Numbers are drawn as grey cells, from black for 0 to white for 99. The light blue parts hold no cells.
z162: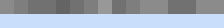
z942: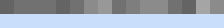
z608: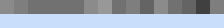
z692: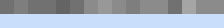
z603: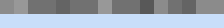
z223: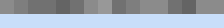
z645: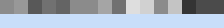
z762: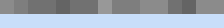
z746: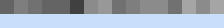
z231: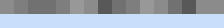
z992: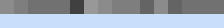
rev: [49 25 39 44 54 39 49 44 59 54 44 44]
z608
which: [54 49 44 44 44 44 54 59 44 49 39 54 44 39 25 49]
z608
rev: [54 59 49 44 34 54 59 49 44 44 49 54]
z231
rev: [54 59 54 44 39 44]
z692
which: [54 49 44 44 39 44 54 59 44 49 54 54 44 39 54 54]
z223

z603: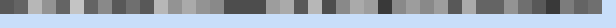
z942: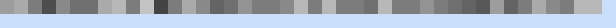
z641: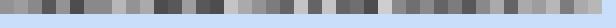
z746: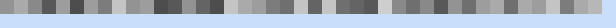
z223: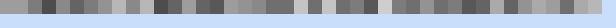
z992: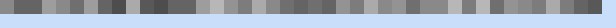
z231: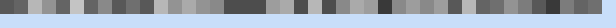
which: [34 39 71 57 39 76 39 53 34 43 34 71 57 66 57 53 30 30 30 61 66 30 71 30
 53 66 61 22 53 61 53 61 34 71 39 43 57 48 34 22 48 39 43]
z231
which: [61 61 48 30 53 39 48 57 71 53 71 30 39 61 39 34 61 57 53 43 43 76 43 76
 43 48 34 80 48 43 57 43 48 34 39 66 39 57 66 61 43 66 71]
z223
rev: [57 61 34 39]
z223
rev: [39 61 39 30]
z223

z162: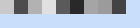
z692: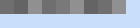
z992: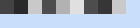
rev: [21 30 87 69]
z992
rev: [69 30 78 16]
z992
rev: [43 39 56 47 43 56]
z692
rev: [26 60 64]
z162
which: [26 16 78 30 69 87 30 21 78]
z992
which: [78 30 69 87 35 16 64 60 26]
z162

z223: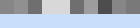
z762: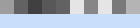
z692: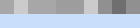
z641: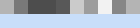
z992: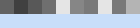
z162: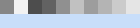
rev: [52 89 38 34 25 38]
z762
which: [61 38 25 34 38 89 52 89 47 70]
z762

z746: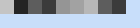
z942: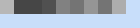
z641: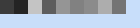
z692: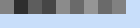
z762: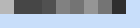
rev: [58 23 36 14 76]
z746
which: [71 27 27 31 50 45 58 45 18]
z762
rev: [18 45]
z762
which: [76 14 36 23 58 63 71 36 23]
z746

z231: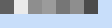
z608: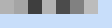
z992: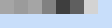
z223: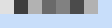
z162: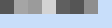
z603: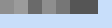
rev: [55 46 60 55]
z231
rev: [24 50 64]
z992

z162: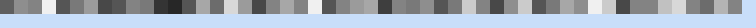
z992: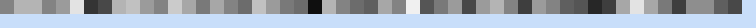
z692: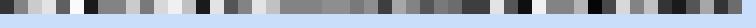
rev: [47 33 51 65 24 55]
z692
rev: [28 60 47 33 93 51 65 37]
z992
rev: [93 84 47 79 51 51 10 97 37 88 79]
z692

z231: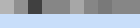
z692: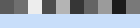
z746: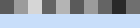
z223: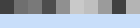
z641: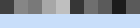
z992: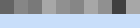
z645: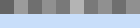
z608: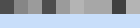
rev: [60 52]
z608
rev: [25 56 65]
z992
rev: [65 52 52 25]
z231
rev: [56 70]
z231
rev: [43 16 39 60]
z746
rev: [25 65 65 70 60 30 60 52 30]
z608
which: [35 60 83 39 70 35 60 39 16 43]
z746

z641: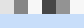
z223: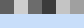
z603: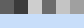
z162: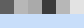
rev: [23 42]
z223
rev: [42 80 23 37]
z603

